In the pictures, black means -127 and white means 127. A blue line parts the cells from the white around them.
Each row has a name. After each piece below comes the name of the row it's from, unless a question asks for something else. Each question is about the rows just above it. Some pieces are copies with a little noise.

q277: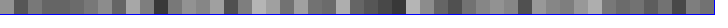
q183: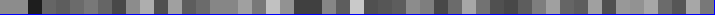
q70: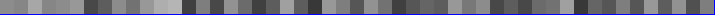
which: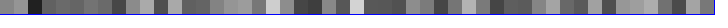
q183
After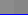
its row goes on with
[39 6 12 24 -55 -34 12 -13 24 46 53 -63 -1 -55 18 -20 -63 -34 32 -34 -71 24 -1 -41 18 -13 -63 -41 -26 -34 24 -7 12 -55 -34 -55 -20 -13 32 -71 -26 -41 -1 -41 24 -34 18 -47 -1]
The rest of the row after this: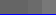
[12 -26 39 -1 -71 -7 18 6 32 -47 -1 53 32 -13 32 -13 -20 46 -26 -41 -55 -71 53 12 -26 -47 -13 6 18 6 -47 24 6 -1 24 46 -7 -20 -13 -34 -13 -55 -1 -13]

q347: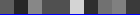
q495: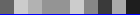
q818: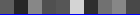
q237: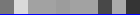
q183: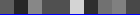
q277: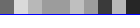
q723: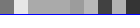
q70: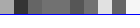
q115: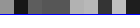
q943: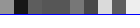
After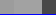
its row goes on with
[42 -75]
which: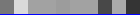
q237
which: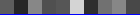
q818
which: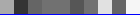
q70
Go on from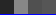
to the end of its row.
[84 -81 -14 7 -55]
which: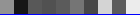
q943

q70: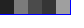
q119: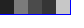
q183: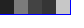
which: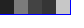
q183
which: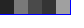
q70

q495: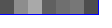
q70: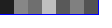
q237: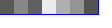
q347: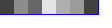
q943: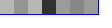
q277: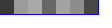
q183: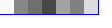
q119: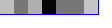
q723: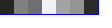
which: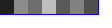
q70
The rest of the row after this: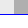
[20 -44]
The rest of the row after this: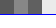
[47 20 -44]
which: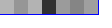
q943
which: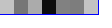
q119

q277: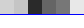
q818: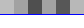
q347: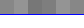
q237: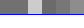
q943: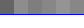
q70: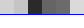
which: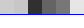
q277
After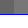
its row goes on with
[104]
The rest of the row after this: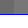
[13]
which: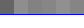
q943
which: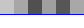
q818

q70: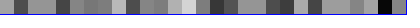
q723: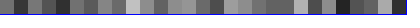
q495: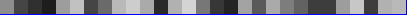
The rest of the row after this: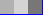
[-72 -91 35 -37 42 -2 -29 -66 -66 29 71 -66 49 57]
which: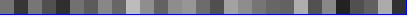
q723
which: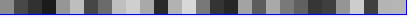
q495
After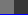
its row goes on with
[-91 35 -37 42 -2 -29 -66 -66 29 71 -66 49 57]

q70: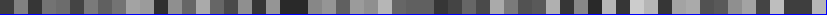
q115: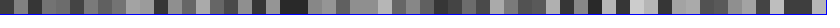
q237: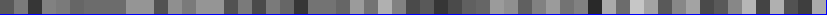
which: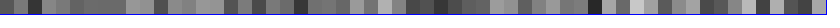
q237
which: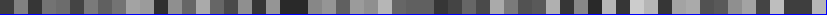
q70
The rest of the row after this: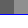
[15 54 -25 7 -31 -73 -59 -19 -53 42 -5 -45 -38 48 -73 7 -86 54 -73 76 54 -73 35 42 -45 -38 15 35 -59 62 -65 -65 54]

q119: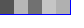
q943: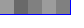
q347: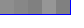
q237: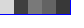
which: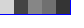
q237
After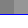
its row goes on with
[0]

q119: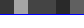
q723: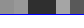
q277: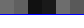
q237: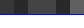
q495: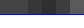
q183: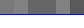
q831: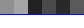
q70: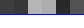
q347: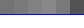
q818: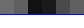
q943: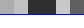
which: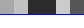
q943
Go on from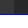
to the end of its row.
[-59 -59 -86 -31]

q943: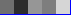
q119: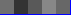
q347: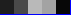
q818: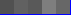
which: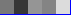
q943
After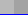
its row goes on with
[-120]
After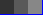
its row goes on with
[-24]
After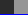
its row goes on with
[-1 86]
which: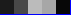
q347
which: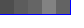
q818

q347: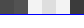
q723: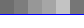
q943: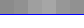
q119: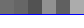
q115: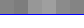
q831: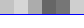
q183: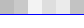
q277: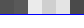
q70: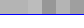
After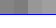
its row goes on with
[11 4]
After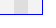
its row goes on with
[-68]
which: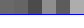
q119
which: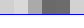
q831
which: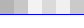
q183

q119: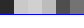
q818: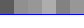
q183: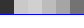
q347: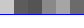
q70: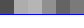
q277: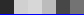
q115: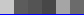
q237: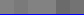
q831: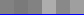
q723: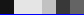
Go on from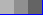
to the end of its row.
[-5]
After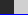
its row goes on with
[87 60 -56 -12]

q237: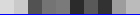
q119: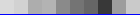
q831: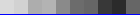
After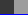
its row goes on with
[74]
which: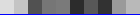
q237
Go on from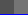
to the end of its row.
[-5 -84 -38 -77 29 59]
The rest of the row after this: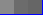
[-71 -84 -25]
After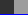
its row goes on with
[59]

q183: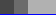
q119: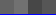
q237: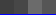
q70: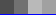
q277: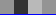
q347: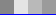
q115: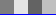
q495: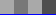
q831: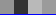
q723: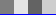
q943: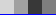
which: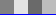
q115
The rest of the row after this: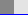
[57 27]
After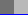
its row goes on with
[33]
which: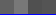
q119
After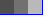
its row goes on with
[33]
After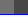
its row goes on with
[-41]
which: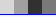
q943

